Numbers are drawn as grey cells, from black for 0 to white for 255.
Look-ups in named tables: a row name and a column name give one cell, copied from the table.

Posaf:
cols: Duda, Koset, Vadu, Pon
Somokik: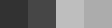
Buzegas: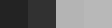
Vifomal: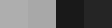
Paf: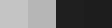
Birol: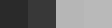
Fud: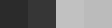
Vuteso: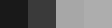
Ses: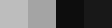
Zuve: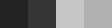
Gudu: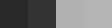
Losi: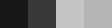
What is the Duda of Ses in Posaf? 189
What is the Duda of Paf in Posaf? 196
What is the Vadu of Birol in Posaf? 182
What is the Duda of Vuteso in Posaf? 25
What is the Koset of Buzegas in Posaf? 49
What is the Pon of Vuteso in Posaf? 173
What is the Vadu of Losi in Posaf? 197
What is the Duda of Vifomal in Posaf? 174
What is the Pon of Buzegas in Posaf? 184
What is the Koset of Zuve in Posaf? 53
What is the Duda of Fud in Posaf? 43
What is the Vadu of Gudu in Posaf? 177
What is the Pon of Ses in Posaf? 24
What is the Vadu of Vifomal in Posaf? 25
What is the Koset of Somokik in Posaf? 70

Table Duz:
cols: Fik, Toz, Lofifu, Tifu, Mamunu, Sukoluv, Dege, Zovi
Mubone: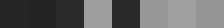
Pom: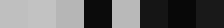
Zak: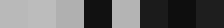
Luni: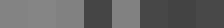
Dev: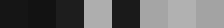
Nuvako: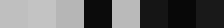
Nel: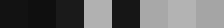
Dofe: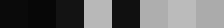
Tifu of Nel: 177
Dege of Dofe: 187
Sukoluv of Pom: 21
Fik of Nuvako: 191
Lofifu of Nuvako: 182
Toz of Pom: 194
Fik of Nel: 18
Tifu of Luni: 69
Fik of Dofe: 10
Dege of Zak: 14
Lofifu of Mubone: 43
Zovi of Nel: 165
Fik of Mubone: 38
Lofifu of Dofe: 19
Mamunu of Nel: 22
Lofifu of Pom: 182

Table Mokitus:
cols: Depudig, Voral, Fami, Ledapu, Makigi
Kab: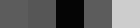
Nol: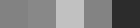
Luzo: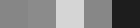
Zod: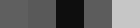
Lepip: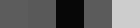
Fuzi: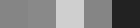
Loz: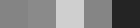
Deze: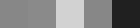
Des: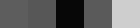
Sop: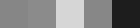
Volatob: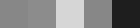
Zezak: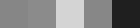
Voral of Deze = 138
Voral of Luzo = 139
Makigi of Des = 206
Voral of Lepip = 89
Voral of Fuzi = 137
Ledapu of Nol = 131
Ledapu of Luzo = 135
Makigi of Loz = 36
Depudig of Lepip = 92

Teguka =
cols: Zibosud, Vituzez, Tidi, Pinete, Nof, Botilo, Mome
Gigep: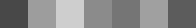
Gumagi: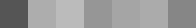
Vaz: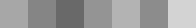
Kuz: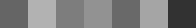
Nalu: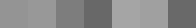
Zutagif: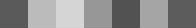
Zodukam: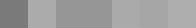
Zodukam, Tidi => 150
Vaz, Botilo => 140
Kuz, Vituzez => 178
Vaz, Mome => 211
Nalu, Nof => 165
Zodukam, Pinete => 150
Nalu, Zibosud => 148
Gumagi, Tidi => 187
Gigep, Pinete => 139
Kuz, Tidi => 125
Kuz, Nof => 105
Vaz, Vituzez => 133
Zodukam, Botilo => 166
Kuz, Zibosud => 101
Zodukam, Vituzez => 171
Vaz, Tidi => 105
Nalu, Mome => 105
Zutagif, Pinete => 151
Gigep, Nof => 117
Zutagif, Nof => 82

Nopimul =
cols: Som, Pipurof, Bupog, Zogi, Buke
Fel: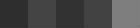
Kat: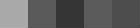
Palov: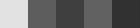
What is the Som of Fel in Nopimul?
46
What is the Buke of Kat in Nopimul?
77
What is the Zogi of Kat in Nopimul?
91
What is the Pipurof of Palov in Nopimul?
93
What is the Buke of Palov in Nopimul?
49
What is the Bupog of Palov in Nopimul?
63
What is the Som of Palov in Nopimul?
226
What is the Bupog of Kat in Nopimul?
53
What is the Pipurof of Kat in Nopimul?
90
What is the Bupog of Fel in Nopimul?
50
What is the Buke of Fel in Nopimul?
126
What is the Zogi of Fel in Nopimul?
66
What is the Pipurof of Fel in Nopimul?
68
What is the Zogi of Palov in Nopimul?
97
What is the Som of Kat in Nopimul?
169

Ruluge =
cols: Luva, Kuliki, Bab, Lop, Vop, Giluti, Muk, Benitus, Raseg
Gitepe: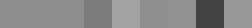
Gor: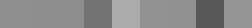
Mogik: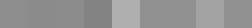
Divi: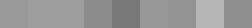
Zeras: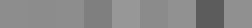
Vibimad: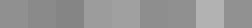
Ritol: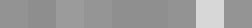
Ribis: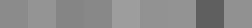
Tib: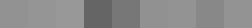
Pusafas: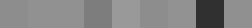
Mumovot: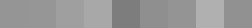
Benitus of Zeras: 92
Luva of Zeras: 141
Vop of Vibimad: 160
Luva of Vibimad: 144
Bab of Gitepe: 141
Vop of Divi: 120

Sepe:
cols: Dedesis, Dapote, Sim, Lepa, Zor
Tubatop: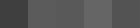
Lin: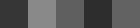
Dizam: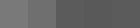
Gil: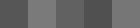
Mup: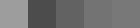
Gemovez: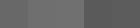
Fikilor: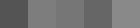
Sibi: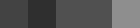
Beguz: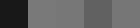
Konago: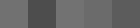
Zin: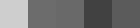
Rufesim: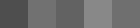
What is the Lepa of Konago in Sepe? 107
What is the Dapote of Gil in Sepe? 122
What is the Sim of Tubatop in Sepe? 89
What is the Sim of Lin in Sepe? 95
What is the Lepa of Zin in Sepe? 65
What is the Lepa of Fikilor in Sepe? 102
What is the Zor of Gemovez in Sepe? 92
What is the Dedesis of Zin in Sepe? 206
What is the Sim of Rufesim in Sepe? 98
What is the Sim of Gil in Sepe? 97
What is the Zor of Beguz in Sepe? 118
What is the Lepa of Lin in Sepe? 45
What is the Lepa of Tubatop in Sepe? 101
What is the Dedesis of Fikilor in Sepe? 84
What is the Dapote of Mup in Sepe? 76
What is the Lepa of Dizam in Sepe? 89
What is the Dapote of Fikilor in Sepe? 125
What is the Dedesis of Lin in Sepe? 54
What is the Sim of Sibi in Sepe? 80
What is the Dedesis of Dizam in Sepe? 121

